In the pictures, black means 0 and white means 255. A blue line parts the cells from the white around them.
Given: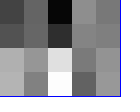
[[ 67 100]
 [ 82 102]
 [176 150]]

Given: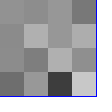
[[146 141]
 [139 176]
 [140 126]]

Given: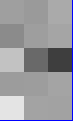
[[159 154]
 [139 158]
 [194 105]]

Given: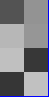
[[ 83 147]
 [183 150]
 [192  55]]

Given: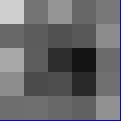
[[207 116]
 [104  92]
 [168  93]]

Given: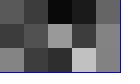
[[ 89  60]
 [ 60  81]
 [132  61]]

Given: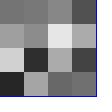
[[116 120]
 [159 140]
 [209  46]]
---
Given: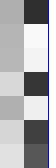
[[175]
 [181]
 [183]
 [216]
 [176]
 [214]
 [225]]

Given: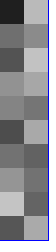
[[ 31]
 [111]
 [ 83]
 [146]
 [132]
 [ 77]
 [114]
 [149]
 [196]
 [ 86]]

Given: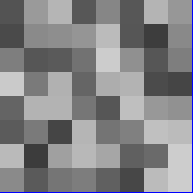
[[ 83 181 134 180]
 [ 74 142 187  61]
 [126  90 204  86]
 [202 177 173  75]
 [100 179  86 152]
 [ 91  69 116 192]
 [186 160 166 106]
 [138 117  96 187]]

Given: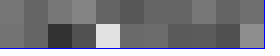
[[118 119 100 101 119 111]
 [115  50 226 108  91 142]]

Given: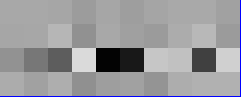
[[168 166 166 165 169]
 [166 182 168 155 184]
 [146  93   3 198  64]
 [172 174 158 148 177]]

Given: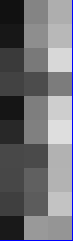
[[ 17 174]
 [ 23 184]
 [ 58 216]
 [ 66 124]
 [ 21 206]
 [ 40 222]
 [ 72 178]
 [ 71 179]
 [ 63 195]
 [ 25 149]]

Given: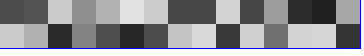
[[ 75 203 179 204  71  69  44 167]
 [202  42  78  75 217 207 210  50]]

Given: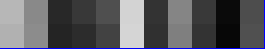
[[183  40  79  51  57  77]
 [177  36  66  48  51  80]]
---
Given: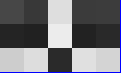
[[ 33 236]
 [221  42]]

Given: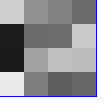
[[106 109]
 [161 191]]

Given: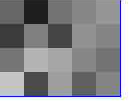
[[127  69]
 [180 166]]

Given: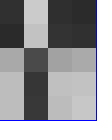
[[194  51]
 [ 74 162]]

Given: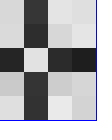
[[ 45 215]
 [226  43]]

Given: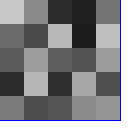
[[ 74 184]
 [157  94]]
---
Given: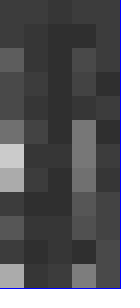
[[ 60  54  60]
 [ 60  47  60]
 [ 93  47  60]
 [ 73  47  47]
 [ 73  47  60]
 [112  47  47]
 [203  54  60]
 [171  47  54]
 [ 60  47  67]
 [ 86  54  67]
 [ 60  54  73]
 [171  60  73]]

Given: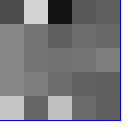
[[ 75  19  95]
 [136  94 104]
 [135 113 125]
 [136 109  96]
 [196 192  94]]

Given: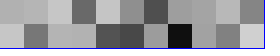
[[177 198 197  79 164 133]
 [198 180  83 156 162 208]]

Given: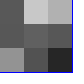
[[ 88 177]
 [ 87  87]
 [147  38]]

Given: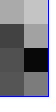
[[170]
 [ 66]
 [ 80]
 [ 85]]

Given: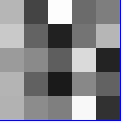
[[182 253 126]
 [201  33 182]
 [155  94  35]
 [180  26  98]
 [178 127  49]]

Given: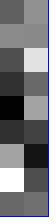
[[ 96]
 [139]
 [ 79]
 [ 49]
 [  2]
 [ 48]
 [163]
 [255]
 [104]]
